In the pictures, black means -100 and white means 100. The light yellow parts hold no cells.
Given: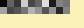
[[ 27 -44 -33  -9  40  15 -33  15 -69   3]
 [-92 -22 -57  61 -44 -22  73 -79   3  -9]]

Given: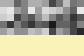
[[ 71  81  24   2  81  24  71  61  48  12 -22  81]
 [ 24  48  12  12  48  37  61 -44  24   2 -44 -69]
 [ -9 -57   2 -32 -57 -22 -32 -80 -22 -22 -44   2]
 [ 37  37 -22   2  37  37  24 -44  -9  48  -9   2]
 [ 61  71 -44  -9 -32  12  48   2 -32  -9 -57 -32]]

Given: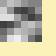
[[  3  74  86  51  -7 -40]
 [-17  16  51  40  28   3]
 [ 28  51  40  16   3   3]
 [ 74  74  28 -17 -50 -30]
 [-50 -40  -7  40  51  28]
 [ 62  16 -40 -50 -30  16]]

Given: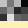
[[ 52  -7  41 -95]
 [-62  75 -19 -29]
 [-19  16 -72 -51]]

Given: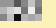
[[ 42  64  76  -8  87  -8]
 [ 18  18 -32   5  52   5]
 [  5  52 -88  42  30  42]]

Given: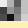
[[-40 -85   6  62]
 [-50  17  -6  51]
 [ 86  39 -29  51]]

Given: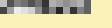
[[-46  26  85  75  63  13 -46   0 -70  26 -59   0 -23]
 [ 51 -36   0 -12 -36 -12 -59  38  26  13  26  38 -23]]

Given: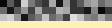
[[ 52  63  18 -82 -29  -5  52 -16   5 -49  73  52   5  -5  31  -5]
 [-16 -82 -29  18 -49  31 -39 -39  41  31 -59 -59 -82   5 -94 -59]
 [-94 -29 -72  63  -5 -39 -59  31 -82  18 -59 -29  18  31 -16   5]]
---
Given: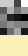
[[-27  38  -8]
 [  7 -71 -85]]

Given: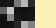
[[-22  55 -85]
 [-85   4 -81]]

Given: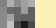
[[  7 -16 -19]
 [  8  27 -19]]

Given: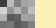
[[ 65  15  42]
 [ 40 -29 -23]]

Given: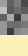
[[ 51 -30 -18]
 [-22  34 -52]]

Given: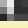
[[ -9  63 -63]
 [-70 -10 -44]]

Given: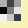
[[-93  -2  80]
 [ 89  56 -52]]
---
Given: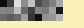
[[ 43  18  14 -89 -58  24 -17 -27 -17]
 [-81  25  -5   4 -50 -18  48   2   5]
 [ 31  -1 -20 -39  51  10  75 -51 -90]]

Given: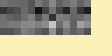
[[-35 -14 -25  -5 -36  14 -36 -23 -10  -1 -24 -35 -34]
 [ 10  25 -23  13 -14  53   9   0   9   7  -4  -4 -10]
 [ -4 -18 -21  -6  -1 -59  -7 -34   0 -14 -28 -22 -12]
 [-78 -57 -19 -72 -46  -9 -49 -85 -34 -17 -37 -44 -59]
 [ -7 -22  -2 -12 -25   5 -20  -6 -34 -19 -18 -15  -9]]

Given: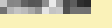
[[-12 -11 -11 -38  57  53  79  13  31  46  53  41 -11]
 [-69 -63 -28 -42  28  83  11 -32 -33 -23   6   4  55]]

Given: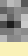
[[ 29   9   7  44]
 [  9  16  -5  -5]
 [ 59 -37 -77 -42]
 [ 51  10 -21  25]
 [  4   9  -9 -25]
 [-32  36  47  12]]

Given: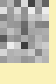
[[ 40  51  22  17  36  38  20]
 [ 46   6  59  42  44  39  67]
 [ 59  48  22 -52  65  86  18]
 [ 31  43  17  34  12  22 -30]
 [ 36  32  29 -21  32  50  24]
 [  1   4  36 -16  18  20  38]
 [ 68  48  55  15  41  21   1]
 [ 85  21  86  13  66  23  76]
 [-23  32 -48  71 -16  43  19]]

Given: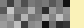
[[-56 -65 -14 -87  16   8 -51  48   8  23]
 [ 10  51   4  37  -3  -9  41 -22  26  12]
 [ 15  -5  19 -65 -10  36  -6  -6  55 -30]
 [-87  -9 -30  -5 -14  -5 -38   4 -50  -2]]

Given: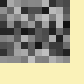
[[  6  19  37  -1   1  48  -4  10  10  14]
 [-73 -53 -38  50  35 -29  33  26 -28 -61]
 [-15 -54 -54 -14 -82 -25 -64  18 -31 -37]
 [ 16 -76  35 -39 -31   4  40 -27   8   0]
 [-53 -17 -75 -41 -30 -68 -83 -34 -70 -71]
 [-87  44 -62  29 -46  21  -8 -52  10 -56]
 [-17  45   0  50  30 -24  45   9  27 -23]
 [-35  36  46 -80 -39 -39 -64  45 -19  13]
 [-43 -34 -60  40   6   7   1  15  33 -73]]
